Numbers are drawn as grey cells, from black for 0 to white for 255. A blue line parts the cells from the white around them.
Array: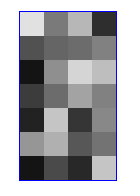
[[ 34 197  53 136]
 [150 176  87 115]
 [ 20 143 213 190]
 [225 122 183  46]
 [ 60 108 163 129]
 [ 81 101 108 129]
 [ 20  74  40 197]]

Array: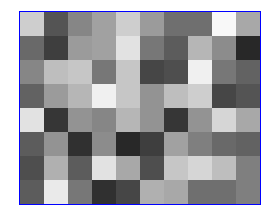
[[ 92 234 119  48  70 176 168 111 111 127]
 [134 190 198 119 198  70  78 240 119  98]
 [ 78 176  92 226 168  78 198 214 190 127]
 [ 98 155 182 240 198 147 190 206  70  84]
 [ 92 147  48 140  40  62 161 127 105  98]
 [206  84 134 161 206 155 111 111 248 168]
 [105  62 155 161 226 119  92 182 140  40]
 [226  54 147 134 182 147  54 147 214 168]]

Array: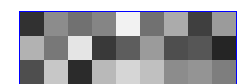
[[ 78 199  43 185 214 192 140 148 126]
 [ 49 140 113 133 242 113 171  63 155]
 [178 120 229  57  93 155  78  86  37]]

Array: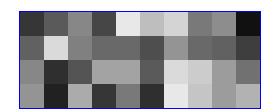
[[ 97 218 128 105 105  78 148 105  97  62]
 [ 54  90 135  70 232 190 212 121 141  17]
 [135  47  84 163 163  90 218 204 156 113]
 [148  33 171  54 121  47 232 197 156 178]]

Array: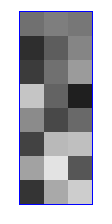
[[162 227  86]
 [ 66 185 191]
 [ 52 169 205]
 [112 126 119]
 [ 59 112 155]
 [197  99  31]
 [ 46  93 133]
 [139  72 105]]

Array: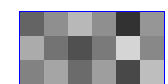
[[130 165 107 158  72 190]
 [100 143 184 143  50 150]
 [171 115  80 122 213 136]]

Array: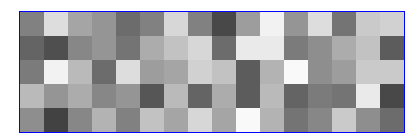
[[123 242 186 108 221 157 165 209 194  92 179 249 142 157 202 202]
 [129 221 165 149 108 129 215 129  72 157 242 149 221 116 202 209]
 [186 149 172 135 149  86 186 100 172  92 186 100 123 116 234  72]
 [100  79 135 149 116 172 194 215 108 234 234 123 142 172 194  92]
 [142  66 135 179 129 194 165 215 165 249 179 116 135 202 142 108]]

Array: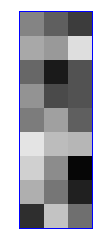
[[ 46 195 111]
 [228 188 182]
 [124 160  95]
 [168 153 222]
 [208 140   6]
 [175 118  32]
 [132  95  60]
 [147  74  82]
 [103  26  82]]
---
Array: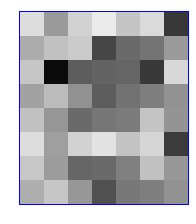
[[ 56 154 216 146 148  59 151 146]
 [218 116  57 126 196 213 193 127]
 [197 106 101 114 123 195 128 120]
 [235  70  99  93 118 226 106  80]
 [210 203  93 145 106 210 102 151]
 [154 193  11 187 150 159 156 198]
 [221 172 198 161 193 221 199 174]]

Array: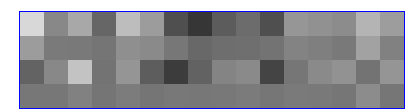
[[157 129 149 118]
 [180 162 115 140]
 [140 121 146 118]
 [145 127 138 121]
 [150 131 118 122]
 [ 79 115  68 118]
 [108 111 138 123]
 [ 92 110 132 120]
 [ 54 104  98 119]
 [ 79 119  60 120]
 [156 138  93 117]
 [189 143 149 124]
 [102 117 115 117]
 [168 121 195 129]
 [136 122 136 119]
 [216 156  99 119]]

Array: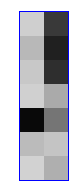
[[ 57  32  46 170 117 196 175]
 [207 184 200 208   9 187 210]]

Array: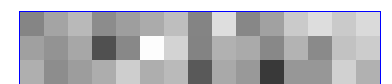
[[218 204 177]
 [202 194 209]
 [221 138 151]
 [202 179 151]
 [161 136  57]
 [135 170 153]
 [222 177 169]
 [132 131  89]
 [190 211 186]
 [171 253 174]
 [158 136 206]
 [140  80 173]
 [185 167 157]
 [164 147 141]
 [133 160 175]]

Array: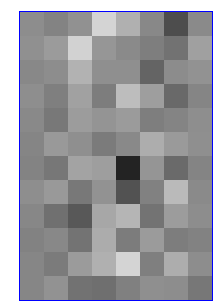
[[138 160 146 133 142 143 132 138 141 130 141 119]
 [ 77 114 140 105 132 154 106 186 156 125 173 141]
 [136 126 100 158 126 173 149 129 115 155 127 143]
 [176 138 143 189 155 137  35  82 181 124 212 128]
 [212 150 143 125 148 123 158 146 167 172 176 111]
 [145 210 178 161 156 143 163 120  88 115 155 114]
 [131 155 141 127 120 153 119 153 112 136 123 146]
 [141 144 136 142 137 133 131 142 135 130 134 134]]

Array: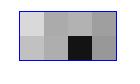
[[159 152]
 [178  19]
 [171 174]
 [217 193]]
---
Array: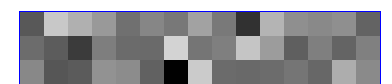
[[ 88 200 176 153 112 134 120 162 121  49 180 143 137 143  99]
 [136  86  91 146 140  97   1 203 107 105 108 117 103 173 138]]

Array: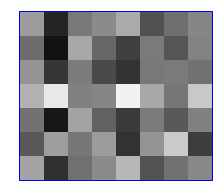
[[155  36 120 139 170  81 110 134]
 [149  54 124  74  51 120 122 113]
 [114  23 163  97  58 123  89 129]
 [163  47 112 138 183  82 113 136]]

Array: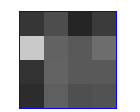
[[54 77 37 59]
 [50 99 89 89]]

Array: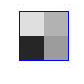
[[223 178]]

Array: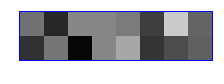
[[114  39 135 134 123  62 203 100]]

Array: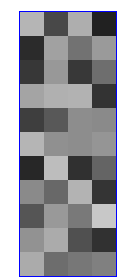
[[181  72 174  33]
 [ 55 152  56 110]
 [ 62  88 141 138]
 [ 39 189  48 100]
 [ 85 153 121 200]
 [171 109 119 128]]

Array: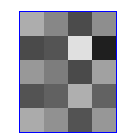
[[173 135  75 142]
 [152 125  74 161]
 [171 145  83 151]]
